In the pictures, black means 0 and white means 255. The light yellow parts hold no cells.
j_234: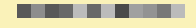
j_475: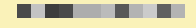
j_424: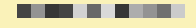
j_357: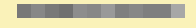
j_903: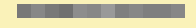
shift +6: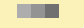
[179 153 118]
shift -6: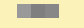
[147 121 129]
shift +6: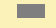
[133 133]

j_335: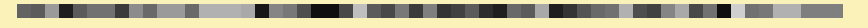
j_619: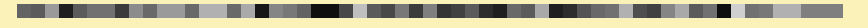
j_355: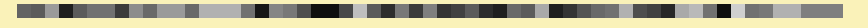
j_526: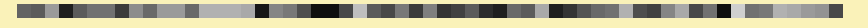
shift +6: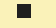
[37]
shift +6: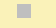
[197]

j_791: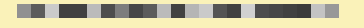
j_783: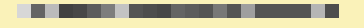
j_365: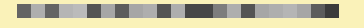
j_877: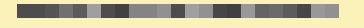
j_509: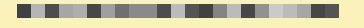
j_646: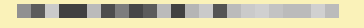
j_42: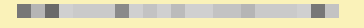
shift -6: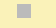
[181]
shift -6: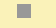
[146]
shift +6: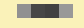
[151  77  71 158]
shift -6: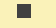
[59]

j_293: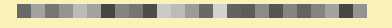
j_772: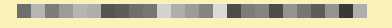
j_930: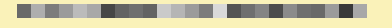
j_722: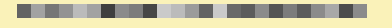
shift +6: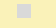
[223]
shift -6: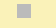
[181]
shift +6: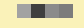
[168  69 145 130]
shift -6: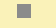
[133]
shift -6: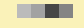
[181 156  64 126]

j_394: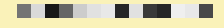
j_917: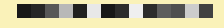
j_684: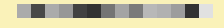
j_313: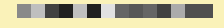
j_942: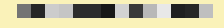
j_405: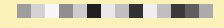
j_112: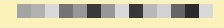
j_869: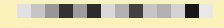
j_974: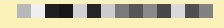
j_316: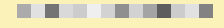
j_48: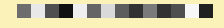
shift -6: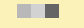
[178 204  95]
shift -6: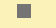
[110]
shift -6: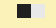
[ 26 226]
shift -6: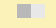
[178 226]
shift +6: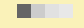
[107 210 231 238]

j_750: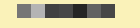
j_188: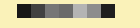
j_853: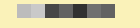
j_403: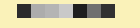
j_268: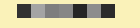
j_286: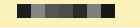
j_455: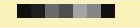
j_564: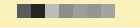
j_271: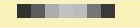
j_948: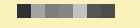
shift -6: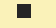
[31]
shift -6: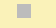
[182]
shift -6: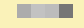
[166 188 182 112]
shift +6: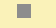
[147]

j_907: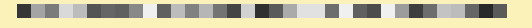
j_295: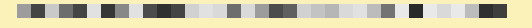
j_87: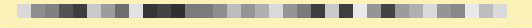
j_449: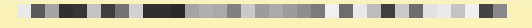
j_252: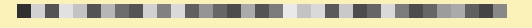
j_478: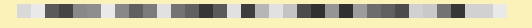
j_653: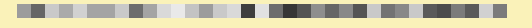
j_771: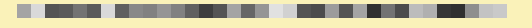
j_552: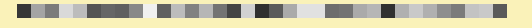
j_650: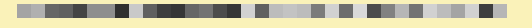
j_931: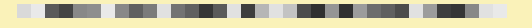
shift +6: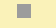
[162]
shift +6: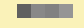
[102 142 135 155]
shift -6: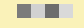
[117 203 103 211]
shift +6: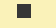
[60]
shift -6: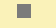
[117]

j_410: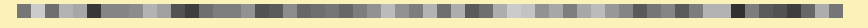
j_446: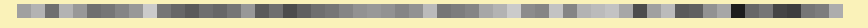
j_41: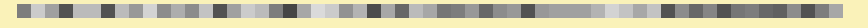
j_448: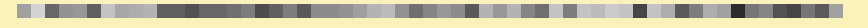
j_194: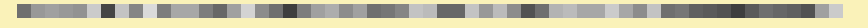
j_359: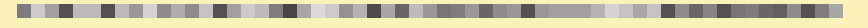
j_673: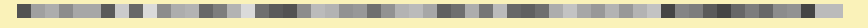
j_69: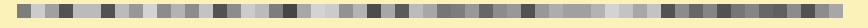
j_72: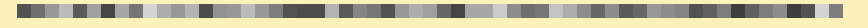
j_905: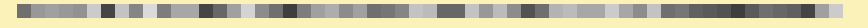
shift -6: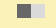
[ 97 212]
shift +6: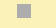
[179]
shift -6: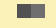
[ 76 105]
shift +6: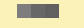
[131 109 102]
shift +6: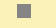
[139]
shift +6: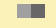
[166 109]
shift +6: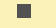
[88]

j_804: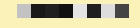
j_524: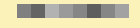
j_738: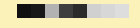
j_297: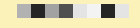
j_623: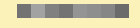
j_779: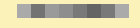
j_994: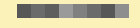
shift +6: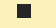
[43]
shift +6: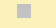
[200]
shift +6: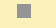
[154]
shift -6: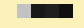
[188  18  25  10]
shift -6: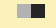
[172  31]
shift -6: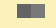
[ 94 115]
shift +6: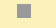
[160]

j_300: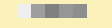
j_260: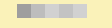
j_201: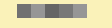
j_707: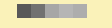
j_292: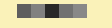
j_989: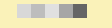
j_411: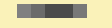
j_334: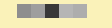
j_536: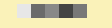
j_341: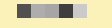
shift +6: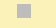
[195]
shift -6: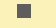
[88]

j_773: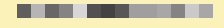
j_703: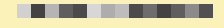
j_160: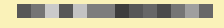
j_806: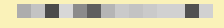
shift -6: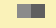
[133  89]
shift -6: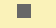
[97]

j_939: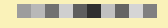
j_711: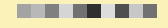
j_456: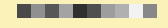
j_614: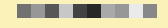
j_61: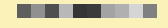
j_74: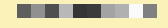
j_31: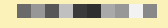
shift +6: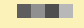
[100 150  85 190]
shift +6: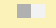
[182 248]
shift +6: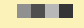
[150  85 190  59]
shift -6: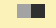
[157  41]
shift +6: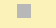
[190]

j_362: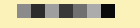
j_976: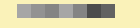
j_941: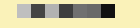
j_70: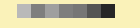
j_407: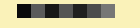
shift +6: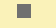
[118]
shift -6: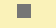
[112]

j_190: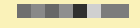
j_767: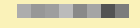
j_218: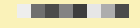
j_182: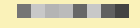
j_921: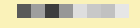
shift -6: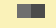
[105  69]
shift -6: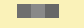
[105 131  97]
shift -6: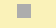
[167]
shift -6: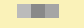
[181 131 159]
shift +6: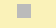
[193]
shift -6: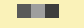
[ 83 152  55]

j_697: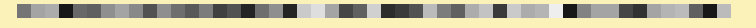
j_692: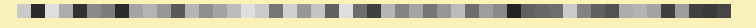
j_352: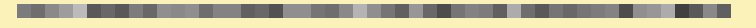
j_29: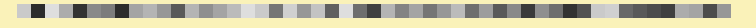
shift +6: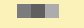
[130 102 178]
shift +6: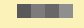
[ 95 130 110 149]
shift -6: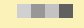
[202 145 189  90]
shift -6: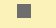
[104]
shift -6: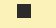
[38]
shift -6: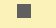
[90]
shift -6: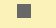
[98]

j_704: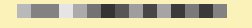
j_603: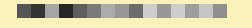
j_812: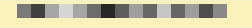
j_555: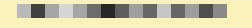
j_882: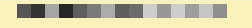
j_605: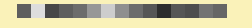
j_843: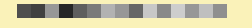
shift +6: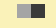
[171  64]
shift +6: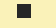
[44]
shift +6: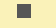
[92]
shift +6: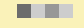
[114 211 157 211]

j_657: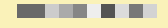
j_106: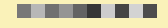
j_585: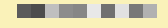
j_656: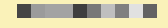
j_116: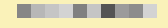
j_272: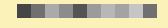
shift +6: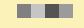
[134 203  90 161]
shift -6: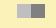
[185 122]

